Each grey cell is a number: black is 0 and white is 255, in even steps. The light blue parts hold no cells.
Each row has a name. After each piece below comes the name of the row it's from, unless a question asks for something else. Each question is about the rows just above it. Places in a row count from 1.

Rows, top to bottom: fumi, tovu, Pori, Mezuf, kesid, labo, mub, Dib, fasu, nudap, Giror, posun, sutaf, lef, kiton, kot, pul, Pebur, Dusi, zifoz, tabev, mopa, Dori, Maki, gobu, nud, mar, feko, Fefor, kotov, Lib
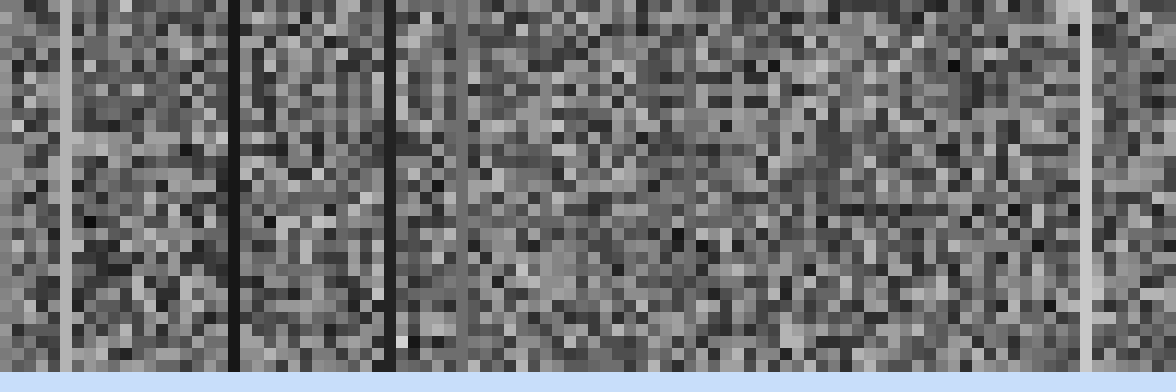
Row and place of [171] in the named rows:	fumi, 30
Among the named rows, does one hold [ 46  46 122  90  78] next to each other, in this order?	no
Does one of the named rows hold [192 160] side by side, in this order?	yes
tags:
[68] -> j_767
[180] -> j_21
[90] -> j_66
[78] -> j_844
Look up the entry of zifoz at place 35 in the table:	j_844
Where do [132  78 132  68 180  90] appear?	mopa
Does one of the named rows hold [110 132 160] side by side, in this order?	yes

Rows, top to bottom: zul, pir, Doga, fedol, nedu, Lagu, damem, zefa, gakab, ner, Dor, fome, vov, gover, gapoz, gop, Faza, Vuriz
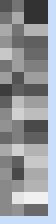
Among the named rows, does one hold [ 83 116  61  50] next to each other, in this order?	no
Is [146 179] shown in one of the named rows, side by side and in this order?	yes
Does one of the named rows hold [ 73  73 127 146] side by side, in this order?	no
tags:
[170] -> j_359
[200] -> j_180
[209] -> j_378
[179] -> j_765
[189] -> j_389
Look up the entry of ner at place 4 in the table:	j_389

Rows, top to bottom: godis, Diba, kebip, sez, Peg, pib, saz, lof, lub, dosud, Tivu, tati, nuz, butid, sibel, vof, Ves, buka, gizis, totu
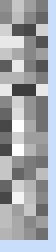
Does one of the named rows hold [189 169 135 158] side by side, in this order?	yes
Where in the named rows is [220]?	dosud, 2

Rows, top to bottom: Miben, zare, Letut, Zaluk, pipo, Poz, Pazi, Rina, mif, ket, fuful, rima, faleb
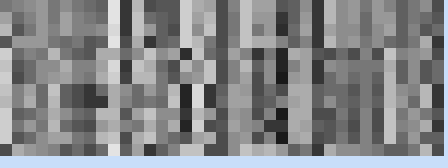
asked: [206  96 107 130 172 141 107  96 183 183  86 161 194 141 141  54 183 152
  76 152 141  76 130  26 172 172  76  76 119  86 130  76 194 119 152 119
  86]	ket
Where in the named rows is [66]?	Pazi, 11

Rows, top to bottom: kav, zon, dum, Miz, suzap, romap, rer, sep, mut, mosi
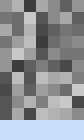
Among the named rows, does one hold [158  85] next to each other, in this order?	yes
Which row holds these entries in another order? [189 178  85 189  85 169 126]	rer
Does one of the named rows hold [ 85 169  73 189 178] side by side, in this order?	yes
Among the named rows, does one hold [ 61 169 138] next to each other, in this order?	yes

